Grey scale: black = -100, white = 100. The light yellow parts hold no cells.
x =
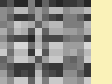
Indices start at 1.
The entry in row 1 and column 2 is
-33
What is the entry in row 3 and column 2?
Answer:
-22
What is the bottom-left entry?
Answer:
35
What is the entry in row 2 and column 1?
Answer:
10
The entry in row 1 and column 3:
-70
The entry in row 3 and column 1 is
10
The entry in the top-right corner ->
-70
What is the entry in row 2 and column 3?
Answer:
45
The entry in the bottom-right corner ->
58
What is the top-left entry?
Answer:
-57
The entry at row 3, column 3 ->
-57

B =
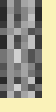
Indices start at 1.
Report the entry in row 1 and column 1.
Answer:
-55
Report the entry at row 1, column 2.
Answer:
29
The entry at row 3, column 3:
-45
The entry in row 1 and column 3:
-22
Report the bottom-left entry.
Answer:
-55
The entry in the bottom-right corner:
-55
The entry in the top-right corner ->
-45
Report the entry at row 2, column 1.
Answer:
-68
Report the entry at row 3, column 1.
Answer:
-68
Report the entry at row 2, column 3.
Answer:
-22
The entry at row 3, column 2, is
29

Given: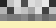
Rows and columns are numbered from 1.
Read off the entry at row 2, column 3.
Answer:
63
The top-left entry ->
-70
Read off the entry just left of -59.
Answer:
83
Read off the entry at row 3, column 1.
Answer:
6
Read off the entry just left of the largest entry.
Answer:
63
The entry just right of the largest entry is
-59
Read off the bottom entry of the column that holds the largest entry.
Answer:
-17

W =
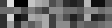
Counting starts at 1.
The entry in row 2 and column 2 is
-14
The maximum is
76
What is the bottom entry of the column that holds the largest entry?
22
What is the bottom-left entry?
-63
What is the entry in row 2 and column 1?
-14
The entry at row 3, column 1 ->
-63
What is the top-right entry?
-38
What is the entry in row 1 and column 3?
-99
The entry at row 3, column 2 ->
66
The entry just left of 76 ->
-50
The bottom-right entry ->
-2
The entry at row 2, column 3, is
-2

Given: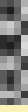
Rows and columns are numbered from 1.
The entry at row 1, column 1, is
-29
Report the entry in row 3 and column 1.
-17
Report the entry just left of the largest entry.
-53
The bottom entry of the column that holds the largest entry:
27
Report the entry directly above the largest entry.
59
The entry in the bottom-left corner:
-17
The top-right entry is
37
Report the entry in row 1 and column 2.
-40
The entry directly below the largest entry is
59
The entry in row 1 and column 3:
-17
